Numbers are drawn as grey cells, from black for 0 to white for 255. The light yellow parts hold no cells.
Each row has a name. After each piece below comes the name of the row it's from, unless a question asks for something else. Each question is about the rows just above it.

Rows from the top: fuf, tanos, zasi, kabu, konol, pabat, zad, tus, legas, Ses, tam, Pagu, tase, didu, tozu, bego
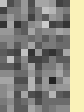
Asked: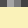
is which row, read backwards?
Ses
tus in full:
[ 91  78  66 193  51 152  66  51  78 165]
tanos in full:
[ 66 122 122 152  91 122 193 181 138 122]
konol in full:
[152 152 107  91 165 122 138 138 165 152]
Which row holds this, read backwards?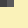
Ses
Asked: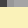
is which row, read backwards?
fuf

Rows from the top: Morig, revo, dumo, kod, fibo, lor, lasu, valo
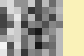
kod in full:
[ 67  95 202  54 134 120  81 134 120]
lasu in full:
[244  81 217 107 160  24  95 107 186]
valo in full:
[230 107 186  54 134 120 172 120 186]
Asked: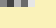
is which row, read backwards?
dumo

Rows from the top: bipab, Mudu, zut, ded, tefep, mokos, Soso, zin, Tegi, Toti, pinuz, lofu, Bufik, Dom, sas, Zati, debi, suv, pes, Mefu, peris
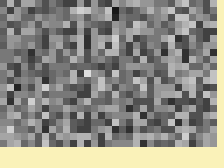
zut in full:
[104 165 150 104 104 150 120 135 120 104 135 150  92 135 150 178  36 120
 104 104  80 120 135 150  80 194 194 120 150 135  92]
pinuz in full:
[120 150  65 120 104  92  80 104 120 104 178  65 221 150 135  80 194 104
 120  65 104 135  80  92 178 120 135 165 165 120 194]
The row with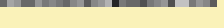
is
zut
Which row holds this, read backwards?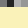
zut
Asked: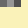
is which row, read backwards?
zin

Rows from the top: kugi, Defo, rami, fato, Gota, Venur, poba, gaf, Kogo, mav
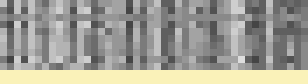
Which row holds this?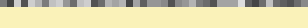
Kogo
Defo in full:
[123  82 193  95 193 150 137 179 206 163  82 193 206  95 108 179 163 163
  69 163  95 179 163 123  82 150 137 179  95 137  82 150 163 206 206  95
  82  95 179 108 137  82 108 123]
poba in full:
[179 108 179 137 193 163 123 193 179 179 123 179 123 108 150 179 150 150
 108 163 123 150 193  95 123 163 123 163 150 137 108 123 150 193 163 137
 123 108 163 108 108 163 108 137]
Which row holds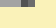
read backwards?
Kogo
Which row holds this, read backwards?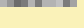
poba
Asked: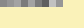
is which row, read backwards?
poba

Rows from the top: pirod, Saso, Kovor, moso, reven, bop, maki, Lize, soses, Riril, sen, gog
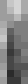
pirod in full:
[157 198 212 170]
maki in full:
[170  71 114 114]
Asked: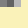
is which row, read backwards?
reven
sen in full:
[170  43  71  98]
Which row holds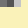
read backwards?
bop
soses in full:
[143  71  98 114]

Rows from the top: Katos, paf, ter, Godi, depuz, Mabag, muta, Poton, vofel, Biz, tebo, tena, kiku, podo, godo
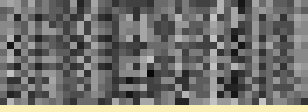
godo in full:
[ 65 180 123 137  65 137 123 107 123  77  50 107 107 107  50  65 166 107
 123  50 166 166  93 123 137  36  36 137 137 152 194 152 152 180 107 123
  65 194  93 137 137 107  93  50]
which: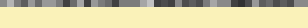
vofel
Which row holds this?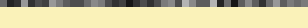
podo
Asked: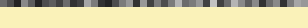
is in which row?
Biz
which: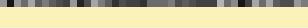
muta
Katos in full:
[152 166 152 107 166  93 123  93  77  65 152  36  77 166 107  93  50  77
  65  65  65  50 107 107 123  77 123  77  65  65  77 180 107  77  22  65
 166 107 152  93  93  77 152 123]

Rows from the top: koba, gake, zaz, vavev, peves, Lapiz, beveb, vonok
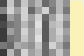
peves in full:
[ 59 160 133 210 160 210  90 172 210 160]
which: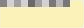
gake
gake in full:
[133 210 160 210 105 160 210 120 184 120]
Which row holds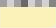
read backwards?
zaz
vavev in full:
[ 74 120 133 184 145 224  90 184 198 133]

